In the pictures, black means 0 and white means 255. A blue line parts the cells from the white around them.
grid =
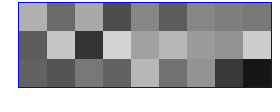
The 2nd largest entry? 204
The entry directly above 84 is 197
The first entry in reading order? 176
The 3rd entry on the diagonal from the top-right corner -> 147
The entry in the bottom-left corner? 98
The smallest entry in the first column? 92
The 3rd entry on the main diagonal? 120
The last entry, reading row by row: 22

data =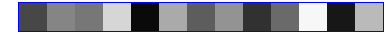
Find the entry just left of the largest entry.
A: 106
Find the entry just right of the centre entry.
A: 147
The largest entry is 247
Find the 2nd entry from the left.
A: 133

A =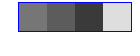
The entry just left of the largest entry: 58
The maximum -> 222

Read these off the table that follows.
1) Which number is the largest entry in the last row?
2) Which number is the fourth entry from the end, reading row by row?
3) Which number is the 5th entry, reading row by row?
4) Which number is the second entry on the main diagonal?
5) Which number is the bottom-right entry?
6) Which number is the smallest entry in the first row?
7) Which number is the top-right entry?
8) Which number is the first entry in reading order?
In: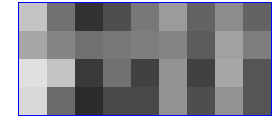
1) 217
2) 147
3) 120
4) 133
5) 85
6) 50
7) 99
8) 196

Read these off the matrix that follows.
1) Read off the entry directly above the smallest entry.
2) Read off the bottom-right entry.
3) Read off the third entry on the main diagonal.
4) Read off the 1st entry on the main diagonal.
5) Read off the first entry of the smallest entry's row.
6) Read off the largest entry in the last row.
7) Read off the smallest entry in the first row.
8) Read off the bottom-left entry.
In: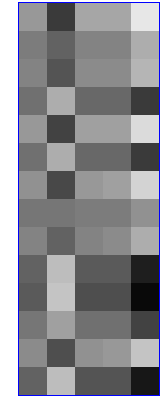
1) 30
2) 23
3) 139
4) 152
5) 90
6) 189
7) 58
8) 98

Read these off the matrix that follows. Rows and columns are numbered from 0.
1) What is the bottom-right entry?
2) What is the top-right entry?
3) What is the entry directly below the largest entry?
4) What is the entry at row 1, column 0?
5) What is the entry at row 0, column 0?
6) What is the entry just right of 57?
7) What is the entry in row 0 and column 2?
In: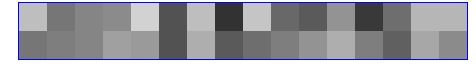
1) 139
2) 182
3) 154
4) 118
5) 190
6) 110
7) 133

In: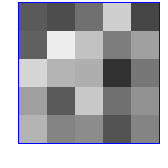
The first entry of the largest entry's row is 97
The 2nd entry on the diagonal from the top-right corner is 125
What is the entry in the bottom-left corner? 180
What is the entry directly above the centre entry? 194
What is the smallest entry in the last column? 70
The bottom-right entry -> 132
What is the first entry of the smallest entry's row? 214

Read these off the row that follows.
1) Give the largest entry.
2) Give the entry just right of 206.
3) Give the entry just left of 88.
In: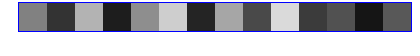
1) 218
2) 36
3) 21

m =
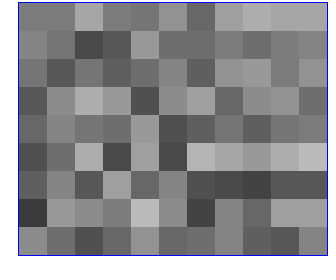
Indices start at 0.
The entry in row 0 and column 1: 124
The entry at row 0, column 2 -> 166
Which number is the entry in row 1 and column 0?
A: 132
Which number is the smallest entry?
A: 59
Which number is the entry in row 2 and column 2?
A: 117
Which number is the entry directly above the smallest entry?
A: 95
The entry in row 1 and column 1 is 117
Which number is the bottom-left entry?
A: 140
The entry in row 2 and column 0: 117
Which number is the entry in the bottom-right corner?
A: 132
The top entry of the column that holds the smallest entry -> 124
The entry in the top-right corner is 166
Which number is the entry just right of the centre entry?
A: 95
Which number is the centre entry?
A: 80

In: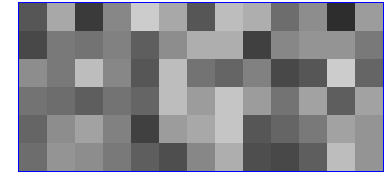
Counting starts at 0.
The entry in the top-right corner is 156
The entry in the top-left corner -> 86
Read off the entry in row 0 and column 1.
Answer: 168
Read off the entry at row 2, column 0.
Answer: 141
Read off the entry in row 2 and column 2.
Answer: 189
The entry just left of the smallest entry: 141
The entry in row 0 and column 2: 58
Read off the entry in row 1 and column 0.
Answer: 72
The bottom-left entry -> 109
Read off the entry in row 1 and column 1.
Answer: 121
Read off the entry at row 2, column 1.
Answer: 121
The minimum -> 45

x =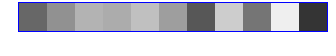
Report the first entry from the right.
52
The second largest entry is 205
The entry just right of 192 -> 158
